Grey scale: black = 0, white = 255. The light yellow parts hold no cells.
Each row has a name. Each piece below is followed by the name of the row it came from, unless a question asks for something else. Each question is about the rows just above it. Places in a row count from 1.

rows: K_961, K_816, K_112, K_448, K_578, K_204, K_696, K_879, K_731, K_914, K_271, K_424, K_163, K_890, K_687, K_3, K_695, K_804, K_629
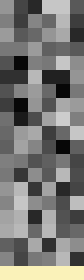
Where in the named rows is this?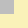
K_687, 6
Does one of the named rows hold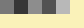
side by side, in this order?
no
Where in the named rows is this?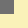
K_731, 1
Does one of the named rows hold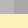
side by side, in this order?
no
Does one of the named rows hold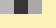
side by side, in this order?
no

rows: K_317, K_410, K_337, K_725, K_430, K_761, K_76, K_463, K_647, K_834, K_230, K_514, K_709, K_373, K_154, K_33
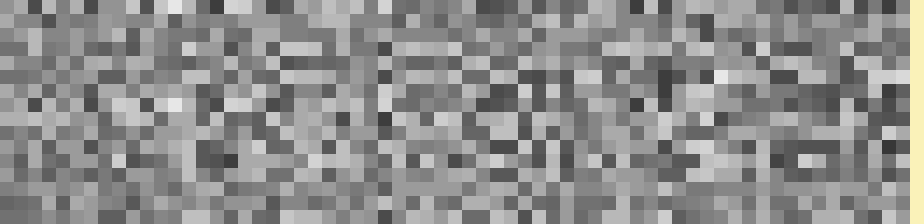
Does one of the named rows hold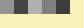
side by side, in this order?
no
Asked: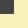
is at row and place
K_514, 56
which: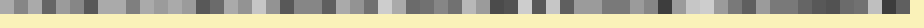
K_76
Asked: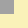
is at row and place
K_761, 18
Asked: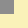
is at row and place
K_33, 4
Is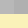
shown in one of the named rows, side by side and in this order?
yes

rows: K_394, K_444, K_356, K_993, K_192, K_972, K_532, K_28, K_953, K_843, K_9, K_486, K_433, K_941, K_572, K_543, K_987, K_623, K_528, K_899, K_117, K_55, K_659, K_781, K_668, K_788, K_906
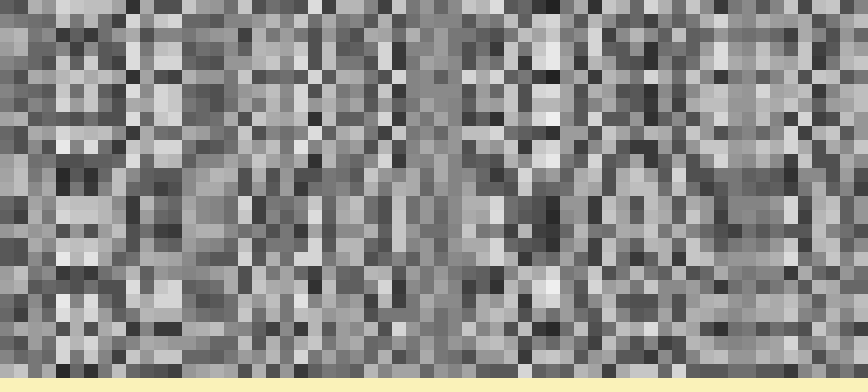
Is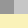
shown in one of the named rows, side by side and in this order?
yes
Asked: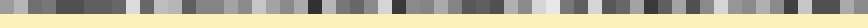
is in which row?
K_486
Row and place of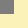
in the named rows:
K_543, 22
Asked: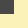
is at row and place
K_394, 58
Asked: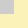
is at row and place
K_192, 7
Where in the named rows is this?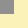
K_993, 46

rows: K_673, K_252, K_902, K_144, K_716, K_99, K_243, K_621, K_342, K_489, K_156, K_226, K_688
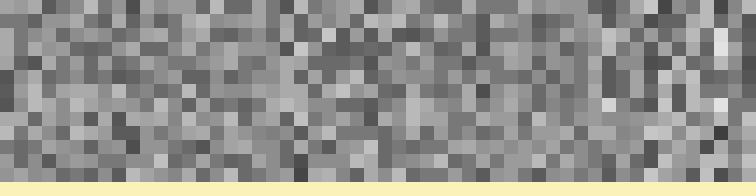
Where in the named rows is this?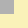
K_688, 24
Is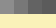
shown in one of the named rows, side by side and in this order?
no
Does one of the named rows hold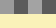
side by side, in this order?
yes
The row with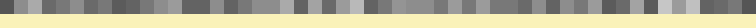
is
K_99
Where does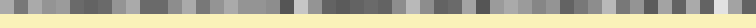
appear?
K_144
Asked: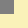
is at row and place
K_489, 20
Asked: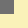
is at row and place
K_716, 19

